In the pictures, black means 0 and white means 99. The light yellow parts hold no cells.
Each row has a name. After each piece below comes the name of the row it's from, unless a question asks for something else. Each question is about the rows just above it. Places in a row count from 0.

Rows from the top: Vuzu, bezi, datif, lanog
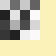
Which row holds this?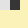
bezi
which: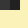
lanog
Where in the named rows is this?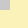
Vuzu, 2
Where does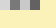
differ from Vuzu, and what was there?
1, [42]
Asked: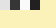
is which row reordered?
bezi

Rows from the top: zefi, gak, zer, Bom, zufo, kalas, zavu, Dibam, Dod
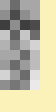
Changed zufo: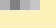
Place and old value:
3, [82]
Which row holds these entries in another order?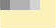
zufo
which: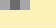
zefi
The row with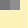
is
Dod
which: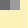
zavu
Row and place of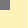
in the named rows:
Dod, 1

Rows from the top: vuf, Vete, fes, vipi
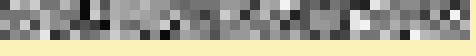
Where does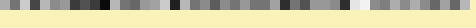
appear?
fes
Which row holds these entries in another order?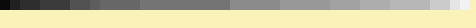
vuf
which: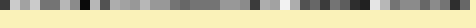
vuf
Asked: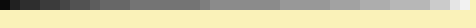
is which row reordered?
fes
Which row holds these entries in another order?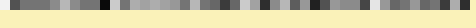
Vete
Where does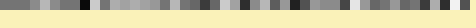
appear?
Vete
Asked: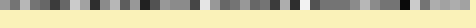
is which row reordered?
Vete

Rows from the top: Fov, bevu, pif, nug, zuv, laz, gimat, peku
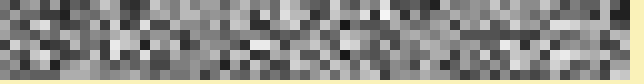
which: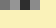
gimat
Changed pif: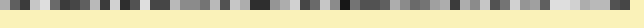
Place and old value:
24, [72]
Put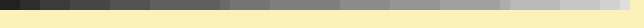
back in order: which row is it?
Fov

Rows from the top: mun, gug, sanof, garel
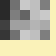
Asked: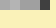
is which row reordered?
sanof
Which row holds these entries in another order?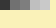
garel
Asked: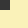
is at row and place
garel, 0
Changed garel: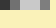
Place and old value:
3, [74]
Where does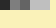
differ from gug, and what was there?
4, [78]

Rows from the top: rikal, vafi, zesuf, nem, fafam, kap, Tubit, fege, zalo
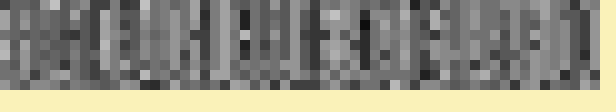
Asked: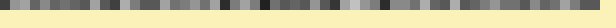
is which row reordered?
vafi
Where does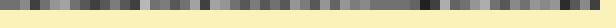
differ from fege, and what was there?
22, [63]
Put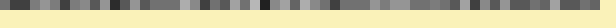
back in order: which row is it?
fege
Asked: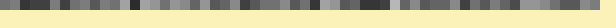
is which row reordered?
nem
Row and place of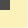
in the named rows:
nem, 50

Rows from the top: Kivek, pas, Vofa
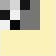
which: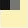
Kivek
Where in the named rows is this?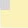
Kivek, 1
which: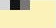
Kivek
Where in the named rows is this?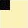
Vofa, 1
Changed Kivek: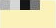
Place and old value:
0, [66]
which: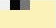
Vofa

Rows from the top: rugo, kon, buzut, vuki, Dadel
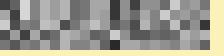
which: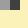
vuki
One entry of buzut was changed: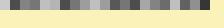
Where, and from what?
14, [70]
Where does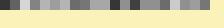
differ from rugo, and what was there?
0, [25]
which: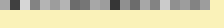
kon
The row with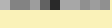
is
Dadel

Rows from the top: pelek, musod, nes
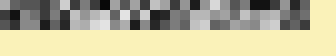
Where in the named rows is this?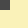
nes, 28
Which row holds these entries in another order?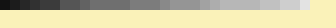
musod

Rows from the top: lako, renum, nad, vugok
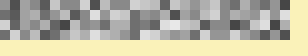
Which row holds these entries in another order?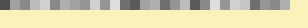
renum
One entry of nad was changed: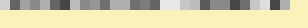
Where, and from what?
16, [86]
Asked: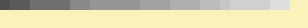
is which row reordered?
vugok
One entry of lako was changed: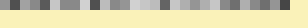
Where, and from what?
12, [53]
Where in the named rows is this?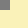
nad, 14
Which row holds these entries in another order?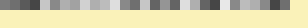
nad
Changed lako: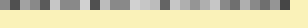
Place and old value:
0, [58]

